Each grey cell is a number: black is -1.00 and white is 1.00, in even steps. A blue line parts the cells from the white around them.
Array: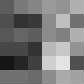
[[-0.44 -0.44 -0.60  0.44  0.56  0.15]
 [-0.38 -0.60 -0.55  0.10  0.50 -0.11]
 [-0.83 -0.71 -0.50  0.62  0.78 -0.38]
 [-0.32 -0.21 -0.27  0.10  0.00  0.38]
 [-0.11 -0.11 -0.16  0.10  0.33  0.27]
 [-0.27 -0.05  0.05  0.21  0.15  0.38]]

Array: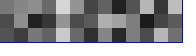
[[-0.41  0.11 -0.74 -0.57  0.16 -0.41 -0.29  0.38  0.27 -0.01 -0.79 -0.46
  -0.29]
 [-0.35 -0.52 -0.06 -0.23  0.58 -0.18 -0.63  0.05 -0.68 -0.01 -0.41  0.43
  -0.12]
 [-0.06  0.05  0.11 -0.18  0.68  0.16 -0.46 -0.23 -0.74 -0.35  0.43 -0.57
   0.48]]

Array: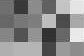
[[-0.19 -0.07 -0.01  0.48 -0.40  0.32]
 [-0.13 -0.55  0.10 -0.24  0.54  0.78]
 [ 0.05 -0.35  0.16 -0.61 -0.19  0.83]
 [ 0.37  0.42  0.42 -0.45  0.21  0.10]]

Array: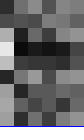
[[ 0.81 -0.91 -0.80 -0.85 -0.80 -0.46]
 [ 0.49 -0.52 -0.58 -0.58 -0.64 -0.36]
 [ 0.31 -0.24 -0.46 -0.30 -0.58 -0.18]
 [-0.41 -0.36 -0.41 -0.02 -0.07 -0.24]
 [ 0.25 -0.70 -0.30 -0.30 -0.18 -0.24]
 [ 0.37 -0.75 -0.18 -0.52  0.04  0.15]
 [ 0.25 -0.64 -0.12 -0.52 -0.02  0.15]
 [-0.64 -0.12  0.09 -0.36  0.04 -0.02]
 [-0.70 -0.07  0.20 -0.41  0.09  0.15]]

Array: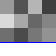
[[ 0.70  0.32 -0.19  0.04]
 [-0.13 -0.41 -0.07  0.15]
 [ 0.21 -0.35  0.42 -0.51]]

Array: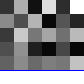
[[-0.60  0.36 -0.87  0.74 -0.65  1.00]
 [-0.38  0.14 -0.76 -0.93 -0.44 -0.93]
 [-0.23  0.09 -0.17 -0.01 -0.07  0.52]
 [-0.55  0.58 -0.07  0.30 -0.12  0.46]
 [ 0.09 -0.38  0.41 -0.93 -0.33 -0.71]]

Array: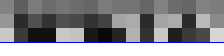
[[ 0.57 -0.54 -0.87 -0.87  0.57  0.52 -0.81 -0.93 -0.71  0.40 -0.60  0.57
  -0.76 -0.54 -0.43  0.68]
 [ 0.18 -0.66 -0.37 -0.60 -0.37 -0.43 -0.60 -0.48  0.29  0.34 -0.66  0.29
   0.34 -0.66  0.46  0.08]
 [ 0.02 -0.26 -0.03 -0.15 -0.09 -0.15 -0.20 -0.03 -0.09 -0.09 -0.20  0.02
  -0.15 -0.20  0.02 -0.03]]
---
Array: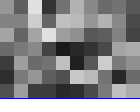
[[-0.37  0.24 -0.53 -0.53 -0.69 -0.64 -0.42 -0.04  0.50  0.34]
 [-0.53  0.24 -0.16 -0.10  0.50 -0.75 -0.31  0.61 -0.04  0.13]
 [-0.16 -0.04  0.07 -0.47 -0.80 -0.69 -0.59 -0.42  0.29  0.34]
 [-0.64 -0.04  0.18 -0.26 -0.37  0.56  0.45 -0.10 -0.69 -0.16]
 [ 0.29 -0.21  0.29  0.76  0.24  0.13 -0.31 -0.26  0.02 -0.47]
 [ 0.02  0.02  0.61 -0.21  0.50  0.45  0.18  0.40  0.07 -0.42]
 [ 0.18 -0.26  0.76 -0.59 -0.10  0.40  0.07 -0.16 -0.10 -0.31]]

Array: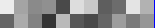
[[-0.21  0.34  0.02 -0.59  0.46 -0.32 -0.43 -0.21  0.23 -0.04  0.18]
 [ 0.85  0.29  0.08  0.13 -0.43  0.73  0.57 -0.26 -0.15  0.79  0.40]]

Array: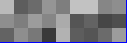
[[ 0.46 -0.27 -0.16  0.17 -0.01  0.52  0.52  0.05  0.11]
 [-0.22  0.11 -0.06 -0.55  0.40 -0.27 -0.33 -0.16  0.22]
 [ 0.11 -0.01  0.22  0.05  0.34 -0.33 -0.22 -0.45 -0.39]]

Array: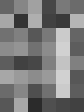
[[-0.32  0.31 -0.66 -0.38 -0.44 -0.49]
 [-0.27 -0.49 -0.44  0.00  0.53  0.00]
 [-0.16  0.05 -0.38 -0.11  0.59 -0.27]
 [-0.11  0.00 -0.32 -0.05  0.59 -0.21]
 [ 0.10  0.16 -0.11  0.10  0.64 -0.27]
 [ 0.31  0.21  0.10  0.21  0.64 -0.32]
 [-0.21  0.05  0.26 -0.44 -0.05 -0.16]
 [ 0.31 -0.60  0.37 -0.49 -0.55  0.42]]

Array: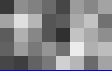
[[-0.45 -0.51 -0.23 -0.05  0.63  0.43 -0.17  0.28]
 [-0.23  0.22 -0.05  0.17 -0.11  0.85  0.38  0.48]
 [-0.56  0.11  0.01 -0.17 -0.45  0.22  0.06  0.28]
 [-0.28  0.38  0.06 -0.33 -0.62  0.53  0.33  0.11]
 [ 0.28  0.75  0.43 -0.33 -0.28  0.33  0.53 -0.11]]

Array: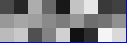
[[ 0.47  0.58 -0.37  0.03  0.64 -0.87 -0.65  0.92  0.70]
 [ 0.19  0.30  0.25  0.08 -0.03  0.19 -0.14 -0.09  0.13]
 [-0.43 -0.70  0.36 -0.19 -0.81  0.53  0.80 -0.55 -0.49]]

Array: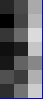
[[-0.82 -0.22  0.06]
 [-0.70 -0.42  0.33]
 [-0.37 -0.53  0.38]
 [-1.00 -0.47  0.44]
 [-0.88 -0.76  0.55]
 [-0.64 -0.10  0.61]
 [-0.58 -0.16  0.72]]
